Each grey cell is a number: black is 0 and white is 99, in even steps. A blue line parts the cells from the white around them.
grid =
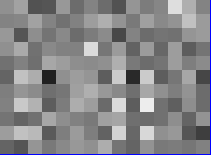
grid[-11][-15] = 56
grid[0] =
[56, 63, 32, 33, 59, 42, 51, 42, 32, 58, 48, 52, 86, 68, 51]
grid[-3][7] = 62
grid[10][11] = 47
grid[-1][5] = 59
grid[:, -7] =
[32, 57, 28, 60, 68, 79, 53, 85, 64, 82, 45]
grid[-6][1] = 75
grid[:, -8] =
[42, 68, 54, 46, 56, 36, 59, 41, 62, 38, 67]
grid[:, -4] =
[52, 53, 45, 40, 45, 36, 56, 44, 44, 56, 47]
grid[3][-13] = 44
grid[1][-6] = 47
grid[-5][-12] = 43
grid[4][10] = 42
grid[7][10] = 92
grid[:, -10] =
[42, 50, 42, 50, 55, 61, 62, 67, 50, 60, 59]
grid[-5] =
[49, 58, 54, 43, 46, 62, 68, 59, 53, 43, 65, 56, 49, 57, 42]
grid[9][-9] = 49
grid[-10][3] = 51
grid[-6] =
[39, 75, 67, 13, 56, 61, 58, 36, 79, 16, 79, 36, 46, 65, 27]
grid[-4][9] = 36
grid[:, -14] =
[63, 52, 33, 66, 50, 75, 58, 78, 39, 75, 33]
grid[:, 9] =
[58, 47, 51, 38, 47, 16, 43, 36, 43, 40, 39]
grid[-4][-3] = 37
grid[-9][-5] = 42
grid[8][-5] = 42
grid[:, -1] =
[51, 60, 60, 45, 54, 27, 42, 42, 57, 24, 50]
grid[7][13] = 55
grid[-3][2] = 44

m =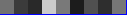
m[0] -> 44
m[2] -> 16
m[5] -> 11

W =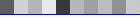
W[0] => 36
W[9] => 78
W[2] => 70
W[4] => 22

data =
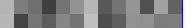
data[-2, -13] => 70
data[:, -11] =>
[43, 46]
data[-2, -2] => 63
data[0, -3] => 31
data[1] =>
[71, 26, 46, 36, 52, 45, 74, 30, 37, 57, 56, 48, 49]
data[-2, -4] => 58

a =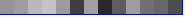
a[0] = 58
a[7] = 16
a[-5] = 36

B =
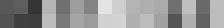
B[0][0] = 34
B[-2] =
[34, 36, 20, 70, 43, 61, 51, 88, 80, 70, 68, 66, 43, 74, 41, 73]
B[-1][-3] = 68
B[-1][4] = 47
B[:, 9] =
[70, 68]
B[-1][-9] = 81
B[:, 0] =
[34, 32]
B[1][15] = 73

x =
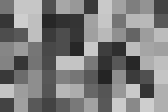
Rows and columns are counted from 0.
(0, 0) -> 46
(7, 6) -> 63
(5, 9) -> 23
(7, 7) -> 34
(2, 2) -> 74
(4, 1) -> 21
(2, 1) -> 34
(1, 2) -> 74
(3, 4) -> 30
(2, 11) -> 73
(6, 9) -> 78
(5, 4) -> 50
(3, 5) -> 15
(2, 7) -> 72
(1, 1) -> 80
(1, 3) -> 15
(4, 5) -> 76
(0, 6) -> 22
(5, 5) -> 46
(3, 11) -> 62
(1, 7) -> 77
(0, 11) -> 26
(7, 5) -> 47
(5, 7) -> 14
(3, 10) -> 64
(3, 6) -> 78
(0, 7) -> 78
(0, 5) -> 59

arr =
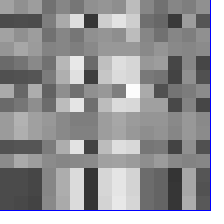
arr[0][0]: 63
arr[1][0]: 29
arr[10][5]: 88
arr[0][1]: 56
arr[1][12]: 22
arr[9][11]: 57
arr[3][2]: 60
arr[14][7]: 82
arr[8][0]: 60
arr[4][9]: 83
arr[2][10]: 52
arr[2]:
[63, 56, 61, 44, 52, 46, 56, 58, 55, 73, 52, 44, 52, 49, 56]
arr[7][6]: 43
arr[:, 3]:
[44, 49, 44, 51, 44, 48, 38, 42, 59, 58, 48, 54, 52, 52, 53]
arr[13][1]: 29
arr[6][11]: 31
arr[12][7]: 83
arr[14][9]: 83
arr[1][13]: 61
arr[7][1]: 46
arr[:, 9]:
[73, 80, 73, 59, 83, 83, 98, 84, 60, 59, 84, 60, 82, 82, 83]
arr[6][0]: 66
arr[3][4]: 52
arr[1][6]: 21
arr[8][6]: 49
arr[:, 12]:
[52, 22, 52, 53, 27, 26, 45, 28, 53, 52, 26, 53, 20, 21, 21]
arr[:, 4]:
[52, 66, 52, 52, 71, 68, 55, 73, 53, 53, 67, 52, 67, 67, 66]
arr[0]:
[63, 56, 61, 44, 52, 46, 56, 58, 55, 73, 52, 44, 52, 49, 56]
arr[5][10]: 47
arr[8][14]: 53
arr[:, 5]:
[46, 86, 46, 49, 90, 87, 43, 89, 49, 50, 88, 53, 85, 85, 85]
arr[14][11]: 39
